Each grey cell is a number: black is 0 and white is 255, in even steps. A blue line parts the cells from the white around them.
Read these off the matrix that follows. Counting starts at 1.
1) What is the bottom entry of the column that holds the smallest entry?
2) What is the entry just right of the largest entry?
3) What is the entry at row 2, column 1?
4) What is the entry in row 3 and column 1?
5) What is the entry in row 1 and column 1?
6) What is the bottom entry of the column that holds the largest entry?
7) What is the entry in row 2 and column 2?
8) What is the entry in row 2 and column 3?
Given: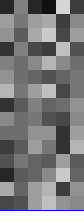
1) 191
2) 61
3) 158
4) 147
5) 38
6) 147
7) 119
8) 158

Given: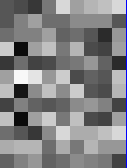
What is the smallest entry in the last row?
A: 66
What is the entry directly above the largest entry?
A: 110
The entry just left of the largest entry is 160
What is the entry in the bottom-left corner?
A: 98
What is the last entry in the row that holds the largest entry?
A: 192
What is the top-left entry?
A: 86
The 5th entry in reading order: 216
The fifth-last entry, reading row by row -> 110
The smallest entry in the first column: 55
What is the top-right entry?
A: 216
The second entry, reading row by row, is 75
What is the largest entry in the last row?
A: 151
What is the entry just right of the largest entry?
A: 228
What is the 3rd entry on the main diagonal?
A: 129
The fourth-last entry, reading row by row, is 139
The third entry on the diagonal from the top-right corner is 86

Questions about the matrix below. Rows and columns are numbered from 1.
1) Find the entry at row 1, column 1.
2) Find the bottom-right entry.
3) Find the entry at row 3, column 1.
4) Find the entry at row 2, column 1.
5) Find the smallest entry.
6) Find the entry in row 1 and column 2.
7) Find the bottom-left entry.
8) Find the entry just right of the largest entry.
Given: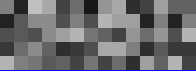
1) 127
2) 67
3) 79
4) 34
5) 23
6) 34
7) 180
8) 168

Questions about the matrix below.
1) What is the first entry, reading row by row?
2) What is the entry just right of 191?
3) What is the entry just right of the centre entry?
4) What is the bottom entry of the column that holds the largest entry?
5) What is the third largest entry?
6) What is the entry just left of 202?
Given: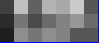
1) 64
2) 97
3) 130
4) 86
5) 179
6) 169

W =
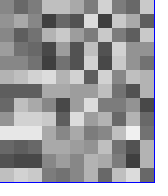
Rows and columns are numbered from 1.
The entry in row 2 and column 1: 147
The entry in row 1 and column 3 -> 124
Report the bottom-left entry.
191
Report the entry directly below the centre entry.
157
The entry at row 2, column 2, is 169
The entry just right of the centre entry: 157
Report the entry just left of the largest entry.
191
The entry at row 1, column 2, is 104
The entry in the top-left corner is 135
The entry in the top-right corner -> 201
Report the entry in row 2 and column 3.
135
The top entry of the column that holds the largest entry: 104
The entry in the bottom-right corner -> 104
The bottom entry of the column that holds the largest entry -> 220
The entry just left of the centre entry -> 169
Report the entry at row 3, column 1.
135
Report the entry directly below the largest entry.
82
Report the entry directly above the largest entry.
179

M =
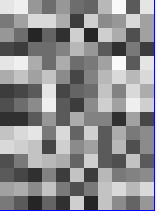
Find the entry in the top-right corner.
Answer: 229
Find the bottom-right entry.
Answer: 151
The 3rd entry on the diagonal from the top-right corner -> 172
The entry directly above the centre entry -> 100
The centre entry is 60
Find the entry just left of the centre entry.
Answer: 90
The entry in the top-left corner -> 229
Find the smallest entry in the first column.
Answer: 48
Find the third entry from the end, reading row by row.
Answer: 139
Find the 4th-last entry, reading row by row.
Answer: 195
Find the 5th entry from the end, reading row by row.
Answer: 37
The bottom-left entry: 121
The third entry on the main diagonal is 37
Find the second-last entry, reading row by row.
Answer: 100
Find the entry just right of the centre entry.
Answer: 139

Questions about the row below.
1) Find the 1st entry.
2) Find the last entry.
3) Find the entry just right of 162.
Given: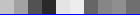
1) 195
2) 111
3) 82

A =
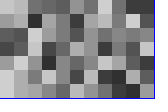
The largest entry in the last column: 198
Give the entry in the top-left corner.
198
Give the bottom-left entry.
207
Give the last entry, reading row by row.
156
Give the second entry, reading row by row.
186
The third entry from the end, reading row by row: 60
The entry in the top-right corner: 60
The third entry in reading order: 113
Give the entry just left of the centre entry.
103
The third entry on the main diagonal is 207
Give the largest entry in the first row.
207
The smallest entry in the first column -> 71

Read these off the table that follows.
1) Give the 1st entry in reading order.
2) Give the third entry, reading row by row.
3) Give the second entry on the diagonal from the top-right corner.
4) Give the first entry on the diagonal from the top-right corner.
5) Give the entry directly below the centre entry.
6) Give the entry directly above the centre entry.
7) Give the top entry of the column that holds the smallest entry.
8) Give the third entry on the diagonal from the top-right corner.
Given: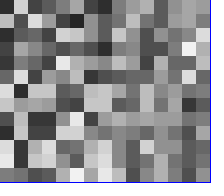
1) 46
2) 67
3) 166
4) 156
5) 198
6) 79
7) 166
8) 115
